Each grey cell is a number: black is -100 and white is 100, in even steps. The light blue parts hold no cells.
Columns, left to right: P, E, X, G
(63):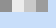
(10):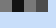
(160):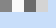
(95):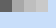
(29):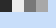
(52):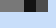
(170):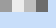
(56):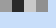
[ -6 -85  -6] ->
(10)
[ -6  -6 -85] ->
(52)
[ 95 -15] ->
(160)
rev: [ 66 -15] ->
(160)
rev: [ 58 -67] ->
(56)
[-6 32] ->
(29)
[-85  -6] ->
(10)

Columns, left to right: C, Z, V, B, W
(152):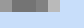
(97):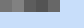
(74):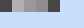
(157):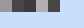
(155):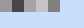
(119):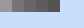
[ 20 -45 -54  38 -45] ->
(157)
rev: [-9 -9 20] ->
(152)
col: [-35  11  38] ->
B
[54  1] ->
(155)
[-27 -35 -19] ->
(97)
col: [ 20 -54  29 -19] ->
V

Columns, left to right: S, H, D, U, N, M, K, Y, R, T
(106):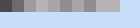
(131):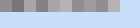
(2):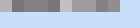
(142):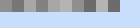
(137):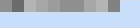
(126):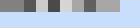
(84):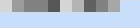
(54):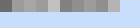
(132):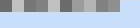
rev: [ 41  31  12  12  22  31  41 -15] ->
(137)
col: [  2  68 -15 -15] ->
S
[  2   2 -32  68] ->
(84)
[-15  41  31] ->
(137)
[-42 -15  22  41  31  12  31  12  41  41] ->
(106)

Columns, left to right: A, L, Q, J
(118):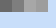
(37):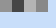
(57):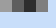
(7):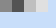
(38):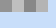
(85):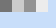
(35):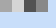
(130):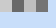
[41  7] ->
(37)
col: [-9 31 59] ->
A
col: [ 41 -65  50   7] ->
Q
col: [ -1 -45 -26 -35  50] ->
L
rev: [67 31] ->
(35)
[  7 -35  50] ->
(7)
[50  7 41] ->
(38)

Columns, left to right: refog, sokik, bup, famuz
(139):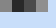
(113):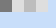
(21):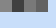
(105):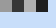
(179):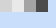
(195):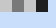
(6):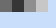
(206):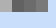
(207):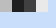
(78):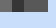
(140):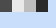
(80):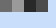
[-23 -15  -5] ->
(206)
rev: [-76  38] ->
(105)
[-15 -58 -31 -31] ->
(78)
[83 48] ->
(140)
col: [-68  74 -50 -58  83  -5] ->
sokik
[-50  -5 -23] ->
(21)

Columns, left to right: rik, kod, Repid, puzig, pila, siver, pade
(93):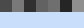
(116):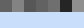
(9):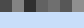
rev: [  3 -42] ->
(9)
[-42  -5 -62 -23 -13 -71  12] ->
(93)
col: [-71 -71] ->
siver
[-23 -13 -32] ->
(9)
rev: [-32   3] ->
(116)
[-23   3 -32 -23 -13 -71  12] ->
(116)
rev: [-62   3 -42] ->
(9)

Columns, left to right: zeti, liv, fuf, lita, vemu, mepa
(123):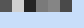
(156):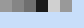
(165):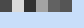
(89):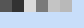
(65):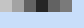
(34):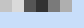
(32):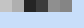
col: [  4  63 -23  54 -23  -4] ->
vemu
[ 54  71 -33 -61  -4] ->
(34)
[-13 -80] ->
(156)
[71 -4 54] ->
(89)

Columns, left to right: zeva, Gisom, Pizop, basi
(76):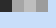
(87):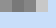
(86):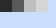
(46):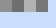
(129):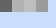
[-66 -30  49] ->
(86)
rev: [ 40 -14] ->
(46)

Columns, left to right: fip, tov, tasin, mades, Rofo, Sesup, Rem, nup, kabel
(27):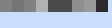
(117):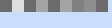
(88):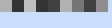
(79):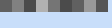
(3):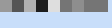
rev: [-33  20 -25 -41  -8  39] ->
(79)
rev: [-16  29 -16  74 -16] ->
(117)
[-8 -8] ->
(3)
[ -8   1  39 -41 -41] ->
(27)

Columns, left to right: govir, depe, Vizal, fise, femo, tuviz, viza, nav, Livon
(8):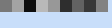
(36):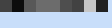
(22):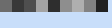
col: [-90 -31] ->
Vizal
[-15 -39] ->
(36)

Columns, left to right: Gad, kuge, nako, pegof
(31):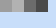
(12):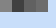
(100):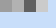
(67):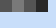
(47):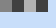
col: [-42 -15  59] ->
pegof
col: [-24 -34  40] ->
nako
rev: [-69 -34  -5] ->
(67)
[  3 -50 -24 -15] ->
(12)

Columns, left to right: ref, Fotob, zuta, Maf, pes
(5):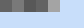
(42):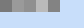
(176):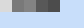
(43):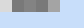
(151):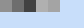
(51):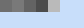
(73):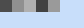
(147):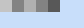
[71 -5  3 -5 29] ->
(43)
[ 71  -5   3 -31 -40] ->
(176)
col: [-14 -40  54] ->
ref
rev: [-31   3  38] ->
(147)

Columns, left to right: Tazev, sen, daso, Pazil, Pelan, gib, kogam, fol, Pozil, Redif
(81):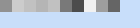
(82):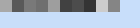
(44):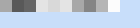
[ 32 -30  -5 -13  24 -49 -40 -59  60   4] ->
(82)
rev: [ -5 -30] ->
(82)

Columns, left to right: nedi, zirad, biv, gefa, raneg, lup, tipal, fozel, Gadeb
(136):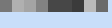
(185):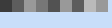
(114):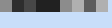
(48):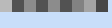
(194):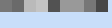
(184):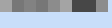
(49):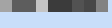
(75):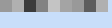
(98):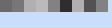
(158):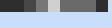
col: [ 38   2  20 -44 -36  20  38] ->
tipal
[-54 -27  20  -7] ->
(185)

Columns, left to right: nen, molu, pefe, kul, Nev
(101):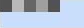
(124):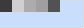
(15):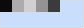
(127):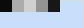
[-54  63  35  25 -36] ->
(124)
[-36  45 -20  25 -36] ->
(101)
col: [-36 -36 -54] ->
Nev
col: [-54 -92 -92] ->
nen
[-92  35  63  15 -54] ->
(15)
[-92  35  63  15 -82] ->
(127)

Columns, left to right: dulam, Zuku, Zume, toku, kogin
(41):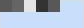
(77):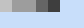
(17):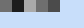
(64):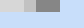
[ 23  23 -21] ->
(77)
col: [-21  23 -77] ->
Zuku
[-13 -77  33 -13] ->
(17)

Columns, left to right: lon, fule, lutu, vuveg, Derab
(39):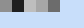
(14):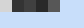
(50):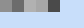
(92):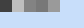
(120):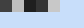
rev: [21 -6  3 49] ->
(92)
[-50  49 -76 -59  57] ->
(120)
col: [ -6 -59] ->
vuveg
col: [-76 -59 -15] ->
fule
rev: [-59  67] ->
(14)
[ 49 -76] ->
(120)

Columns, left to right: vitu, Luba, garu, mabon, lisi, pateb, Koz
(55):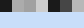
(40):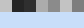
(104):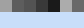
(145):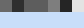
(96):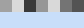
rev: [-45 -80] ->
(55)
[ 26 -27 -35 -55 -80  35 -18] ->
(104)

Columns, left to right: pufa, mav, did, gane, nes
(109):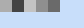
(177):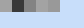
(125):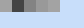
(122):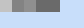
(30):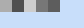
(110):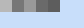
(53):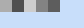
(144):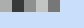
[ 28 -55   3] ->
(177)
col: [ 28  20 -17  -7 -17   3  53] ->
gane

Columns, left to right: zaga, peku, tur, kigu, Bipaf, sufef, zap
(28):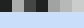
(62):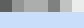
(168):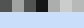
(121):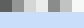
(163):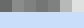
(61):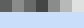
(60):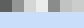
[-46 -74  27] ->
(28)
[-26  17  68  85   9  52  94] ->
(121)
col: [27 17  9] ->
peku
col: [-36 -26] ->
zaga
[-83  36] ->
(168)

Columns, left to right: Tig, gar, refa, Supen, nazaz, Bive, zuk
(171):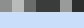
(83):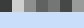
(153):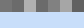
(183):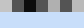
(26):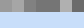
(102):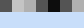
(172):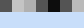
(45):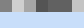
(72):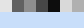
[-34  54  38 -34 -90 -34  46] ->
(172)
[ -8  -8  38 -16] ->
(26)

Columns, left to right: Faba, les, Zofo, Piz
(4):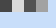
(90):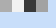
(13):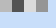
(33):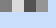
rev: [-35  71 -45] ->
(4)
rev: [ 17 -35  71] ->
(33)
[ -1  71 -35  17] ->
(33)
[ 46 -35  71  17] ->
(13)

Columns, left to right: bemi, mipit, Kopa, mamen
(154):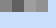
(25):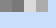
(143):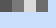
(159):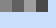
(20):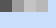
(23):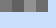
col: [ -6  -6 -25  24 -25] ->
mipit
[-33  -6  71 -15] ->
(143)
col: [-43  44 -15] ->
mamen

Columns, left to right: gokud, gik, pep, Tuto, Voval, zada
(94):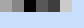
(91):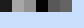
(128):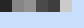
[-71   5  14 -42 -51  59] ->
(128)
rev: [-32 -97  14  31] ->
(91)

